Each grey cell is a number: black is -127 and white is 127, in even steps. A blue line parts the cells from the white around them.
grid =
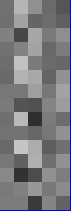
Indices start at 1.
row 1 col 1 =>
-14
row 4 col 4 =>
-23
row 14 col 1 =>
-6
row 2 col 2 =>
34
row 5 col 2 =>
65
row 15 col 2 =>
-3
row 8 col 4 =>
4
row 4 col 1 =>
-14
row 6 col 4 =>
-27
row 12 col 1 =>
-8
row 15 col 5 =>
-28
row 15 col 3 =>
-69
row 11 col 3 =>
44
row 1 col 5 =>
-42
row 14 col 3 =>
24
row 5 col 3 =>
-5
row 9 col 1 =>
-16
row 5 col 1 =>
-18
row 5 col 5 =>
-24
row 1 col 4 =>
-21
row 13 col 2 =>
-77
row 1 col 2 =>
53
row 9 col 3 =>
-80

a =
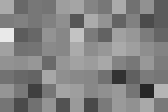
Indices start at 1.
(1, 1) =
43
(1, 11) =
17
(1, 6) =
37
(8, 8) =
-5
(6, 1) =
-13
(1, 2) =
-23
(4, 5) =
7
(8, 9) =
26
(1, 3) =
-8
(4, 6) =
43
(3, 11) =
-3
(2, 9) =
-28
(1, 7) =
4
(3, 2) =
-35
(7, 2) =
-6
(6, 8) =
-14
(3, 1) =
105
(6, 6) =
9
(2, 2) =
1
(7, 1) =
21
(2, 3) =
-8
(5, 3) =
23
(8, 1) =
-10
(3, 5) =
7
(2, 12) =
-36
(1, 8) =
-8
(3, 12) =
-26
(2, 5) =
15
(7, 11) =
-88
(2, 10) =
1
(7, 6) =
30

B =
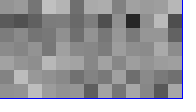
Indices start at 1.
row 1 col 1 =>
20
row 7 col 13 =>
39
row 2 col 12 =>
58
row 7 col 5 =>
18
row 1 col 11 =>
27
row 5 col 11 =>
20
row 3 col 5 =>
16
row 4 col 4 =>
-8
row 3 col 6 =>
-16
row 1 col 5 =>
52
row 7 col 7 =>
-33
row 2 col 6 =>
-22
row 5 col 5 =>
39
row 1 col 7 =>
42
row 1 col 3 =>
-10
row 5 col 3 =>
14
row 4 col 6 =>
9
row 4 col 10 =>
14
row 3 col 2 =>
10
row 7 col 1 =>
17
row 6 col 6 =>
-14
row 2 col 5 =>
-2
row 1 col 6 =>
-16
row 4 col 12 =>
42
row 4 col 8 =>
-3
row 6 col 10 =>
-17
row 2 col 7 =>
-1

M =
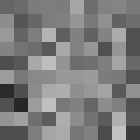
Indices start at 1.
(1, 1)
-26
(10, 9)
66
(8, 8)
13
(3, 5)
-32
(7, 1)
-84
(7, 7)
23
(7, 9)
-38
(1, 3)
-3
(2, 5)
0
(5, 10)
-22
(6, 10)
-45
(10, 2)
-48
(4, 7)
22
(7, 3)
12
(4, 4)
-38
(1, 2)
-20
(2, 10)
-17
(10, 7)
0
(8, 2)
-88
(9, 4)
-34
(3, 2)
-27
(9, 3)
-16
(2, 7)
-6
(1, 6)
38
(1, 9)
4
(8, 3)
28
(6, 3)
9
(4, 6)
3
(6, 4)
11
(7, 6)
15

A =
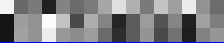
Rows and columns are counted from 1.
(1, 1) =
116
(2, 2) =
29
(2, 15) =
33
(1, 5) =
3
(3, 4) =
109
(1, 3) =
-5
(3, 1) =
-106
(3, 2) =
34
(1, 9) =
96
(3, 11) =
20
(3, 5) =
24
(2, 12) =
-43
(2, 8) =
4
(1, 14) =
107
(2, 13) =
5
